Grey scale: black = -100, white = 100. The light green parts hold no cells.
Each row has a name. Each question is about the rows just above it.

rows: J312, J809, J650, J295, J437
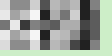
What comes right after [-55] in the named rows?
[1]
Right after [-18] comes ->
[-28]

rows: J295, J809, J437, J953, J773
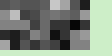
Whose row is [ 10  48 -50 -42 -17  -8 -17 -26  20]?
J809
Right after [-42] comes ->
[-17]
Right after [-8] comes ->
[-17]
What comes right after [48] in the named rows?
[-50]
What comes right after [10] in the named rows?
[48]
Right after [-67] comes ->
[-77]

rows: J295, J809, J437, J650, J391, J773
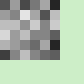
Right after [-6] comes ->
[30]
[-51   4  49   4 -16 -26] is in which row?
J773
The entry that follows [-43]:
[-6]
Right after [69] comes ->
[22]
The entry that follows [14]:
[59]

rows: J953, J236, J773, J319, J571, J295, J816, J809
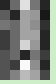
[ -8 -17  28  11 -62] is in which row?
J773
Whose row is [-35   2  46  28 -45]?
J809
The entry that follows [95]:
[11]
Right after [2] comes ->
[46]

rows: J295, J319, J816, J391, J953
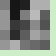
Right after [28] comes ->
[8]
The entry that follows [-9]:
[-18]
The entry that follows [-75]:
[37]
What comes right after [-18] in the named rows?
[-27]

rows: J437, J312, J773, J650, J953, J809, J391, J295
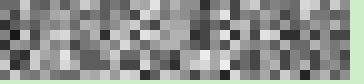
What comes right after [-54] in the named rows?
[11]
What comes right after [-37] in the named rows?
[59]
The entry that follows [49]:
[-27]

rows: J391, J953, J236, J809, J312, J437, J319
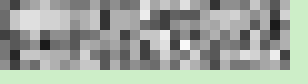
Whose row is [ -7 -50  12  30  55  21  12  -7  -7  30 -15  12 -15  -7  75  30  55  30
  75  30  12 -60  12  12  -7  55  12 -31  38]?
J391
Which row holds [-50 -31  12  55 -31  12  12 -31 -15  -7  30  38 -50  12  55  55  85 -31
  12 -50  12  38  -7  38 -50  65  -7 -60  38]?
J809
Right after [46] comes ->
[38]
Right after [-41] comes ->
[38]
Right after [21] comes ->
[12]
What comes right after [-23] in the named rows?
[-31]
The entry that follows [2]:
[-7]

